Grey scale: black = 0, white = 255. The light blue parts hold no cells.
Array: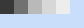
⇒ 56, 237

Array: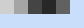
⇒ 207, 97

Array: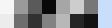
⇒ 246, 18

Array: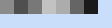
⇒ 139, 26

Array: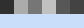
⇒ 47, 67

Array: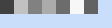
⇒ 65, 98

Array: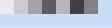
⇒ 233, 130

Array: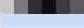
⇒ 199, 91

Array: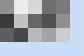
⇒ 143, 204
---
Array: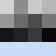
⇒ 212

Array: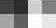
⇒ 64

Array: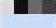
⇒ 219

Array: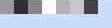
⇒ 153

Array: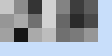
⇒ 199

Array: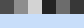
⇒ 76

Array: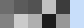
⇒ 109

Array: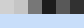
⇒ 208

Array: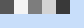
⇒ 86
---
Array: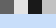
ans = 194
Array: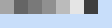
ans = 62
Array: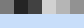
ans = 146
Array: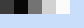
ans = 251
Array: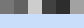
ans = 162
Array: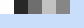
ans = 134
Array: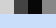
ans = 135
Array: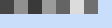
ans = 111
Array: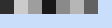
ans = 97
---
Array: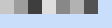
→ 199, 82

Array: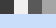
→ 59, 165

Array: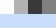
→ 253, 128

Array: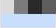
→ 219, 94

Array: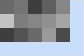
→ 106, 74

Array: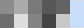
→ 140, 199
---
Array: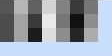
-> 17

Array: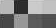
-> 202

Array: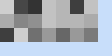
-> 182

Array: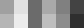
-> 128

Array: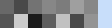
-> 159

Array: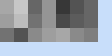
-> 92

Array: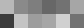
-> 114

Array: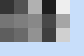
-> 72

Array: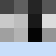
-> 25

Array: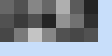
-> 113
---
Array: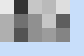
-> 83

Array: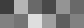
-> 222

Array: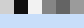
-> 242

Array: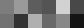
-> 176

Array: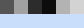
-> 44

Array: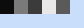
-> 122

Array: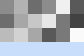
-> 167

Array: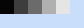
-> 61

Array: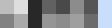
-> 149
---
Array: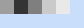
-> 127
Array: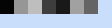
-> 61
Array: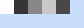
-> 135
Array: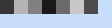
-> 25
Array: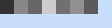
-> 205
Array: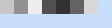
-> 80
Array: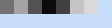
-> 11
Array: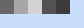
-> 210
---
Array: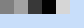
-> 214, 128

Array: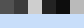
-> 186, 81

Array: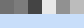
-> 188, 112

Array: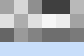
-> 185, 101

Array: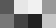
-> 153, 120

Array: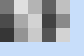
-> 192, 54

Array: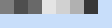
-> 55, 125

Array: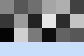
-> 65, 4

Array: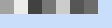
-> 108, 162

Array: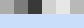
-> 185, 173
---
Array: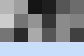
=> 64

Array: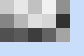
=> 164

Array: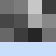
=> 114

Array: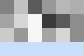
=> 141

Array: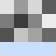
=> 104

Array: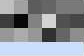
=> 142

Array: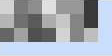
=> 190

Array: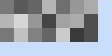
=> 79
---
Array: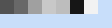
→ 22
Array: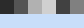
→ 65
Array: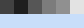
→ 144
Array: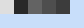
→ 78
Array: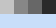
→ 103
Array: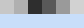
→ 154
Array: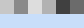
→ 64
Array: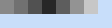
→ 147
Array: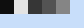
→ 83
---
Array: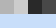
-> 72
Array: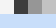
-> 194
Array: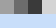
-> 212
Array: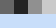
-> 202
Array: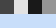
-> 149
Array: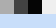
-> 239
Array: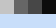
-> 12
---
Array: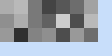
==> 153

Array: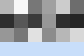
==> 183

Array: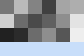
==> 86

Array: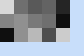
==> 78

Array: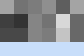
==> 196

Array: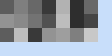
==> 127
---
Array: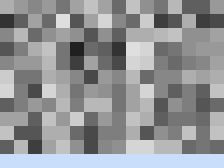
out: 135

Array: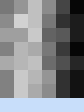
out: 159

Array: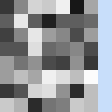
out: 64

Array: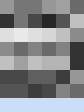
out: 223

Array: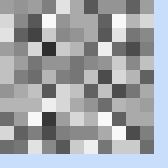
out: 226
